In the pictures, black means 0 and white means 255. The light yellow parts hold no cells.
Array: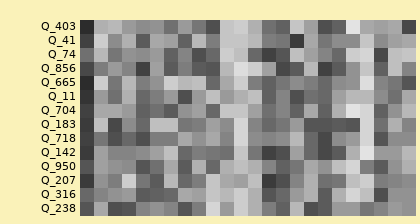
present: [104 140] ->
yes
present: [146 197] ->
yes
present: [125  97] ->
yes

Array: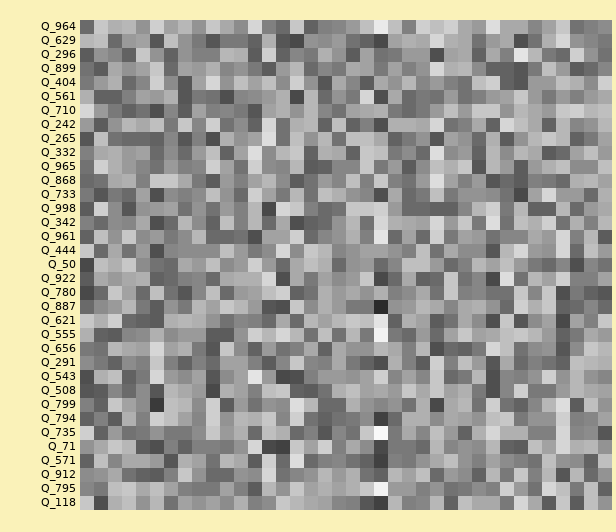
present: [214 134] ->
yes
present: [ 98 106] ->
yes
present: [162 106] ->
yes
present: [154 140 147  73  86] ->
no
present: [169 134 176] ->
no

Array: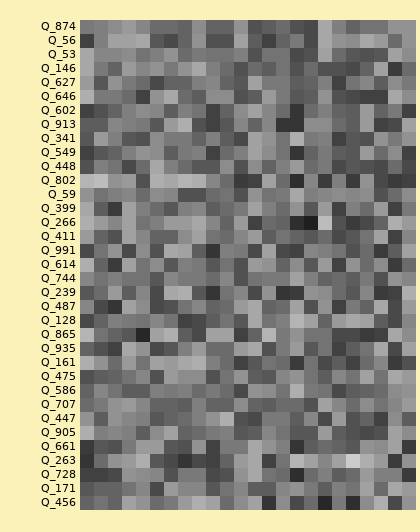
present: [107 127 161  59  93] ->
no
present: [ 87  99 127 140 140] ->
no

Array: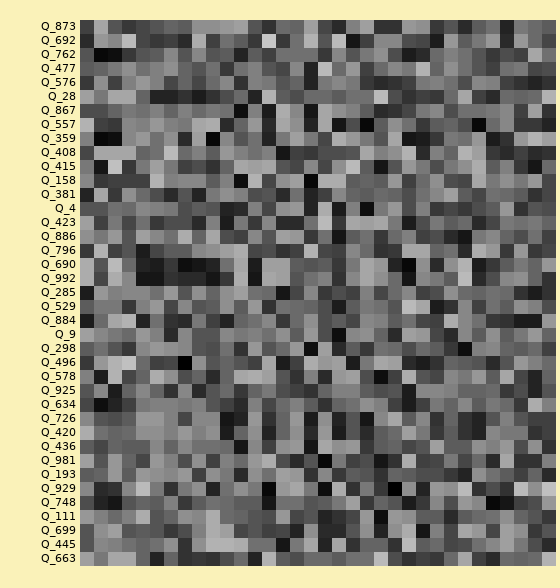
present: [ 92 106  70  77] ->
yes
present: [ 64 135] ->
yes
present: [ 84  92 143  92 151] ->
yes

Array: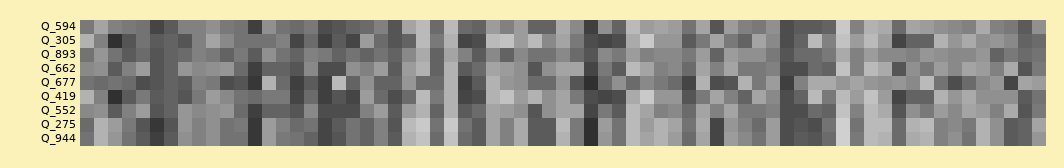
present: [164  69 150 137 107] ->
no
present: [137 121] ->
yes
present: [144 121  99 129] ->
no
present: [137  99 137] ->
yes
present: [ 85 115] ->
yes
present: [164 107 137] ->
no

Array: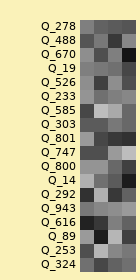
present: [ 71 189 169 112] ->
no
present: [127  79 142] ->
no
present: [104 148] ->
no
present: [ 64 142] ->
yes
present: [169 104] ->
yes
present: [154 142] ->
no
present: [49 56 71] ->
no

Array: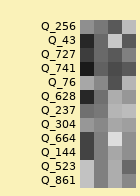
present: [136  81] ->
yes
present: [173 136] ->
yes
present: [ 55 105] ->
no
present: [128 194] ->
no

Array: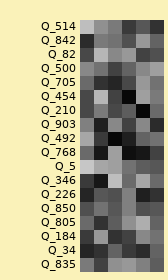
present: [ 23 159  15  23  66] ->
yes
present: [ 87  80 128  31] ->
yes
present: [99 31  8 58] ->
no
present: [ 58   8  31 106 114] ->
no

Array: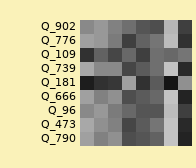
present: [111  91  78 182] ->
no
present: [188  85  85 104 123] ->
no

